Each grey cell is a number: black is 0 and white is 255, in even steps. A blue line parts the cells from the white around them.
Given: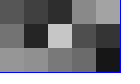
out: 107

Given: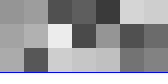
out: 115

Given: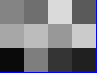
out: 52

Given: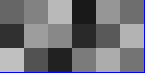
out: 172

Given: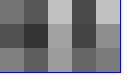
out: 102

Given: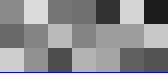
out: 97

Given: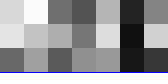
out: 23
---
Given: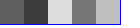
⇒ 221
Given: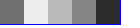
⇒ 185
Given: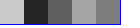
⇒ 95
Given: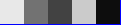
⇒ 66
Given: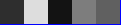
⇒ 19
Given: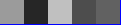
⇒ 192
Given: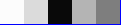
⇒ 9
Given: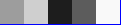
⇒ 29
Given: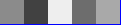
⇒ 238
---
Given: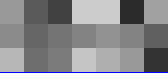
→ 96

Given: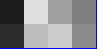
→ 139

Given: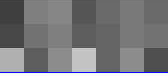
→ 114

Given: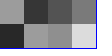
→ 220

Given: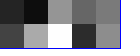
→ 141

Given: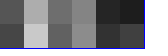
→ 64

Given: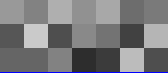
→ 181
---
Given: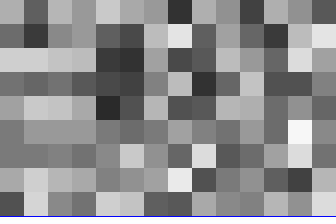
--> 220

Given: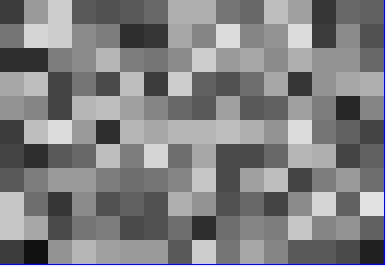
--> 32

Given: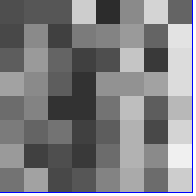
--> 205

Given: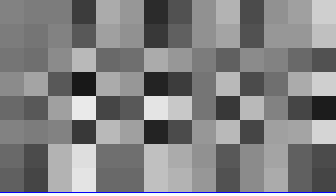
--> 68

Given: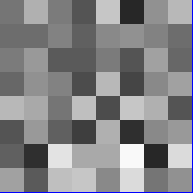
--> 145

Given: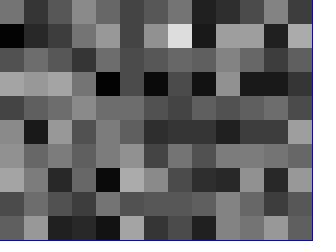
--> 95

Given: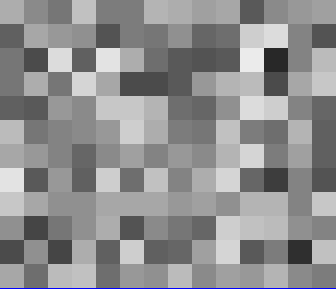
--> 124

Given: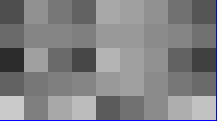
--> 194
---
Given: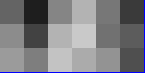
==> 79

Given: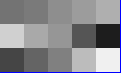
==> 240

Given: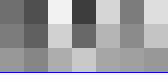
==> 152

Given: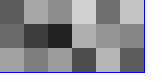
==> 93

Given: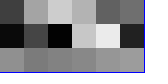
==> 156

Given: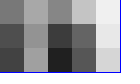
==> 214

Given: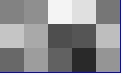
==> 149
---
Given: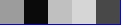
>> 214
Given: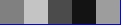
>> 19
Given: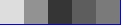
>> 93
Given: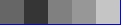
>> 151
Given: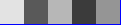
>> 59
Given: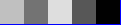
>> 87
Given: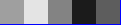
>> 27
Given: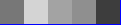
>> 143
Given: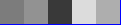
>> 220
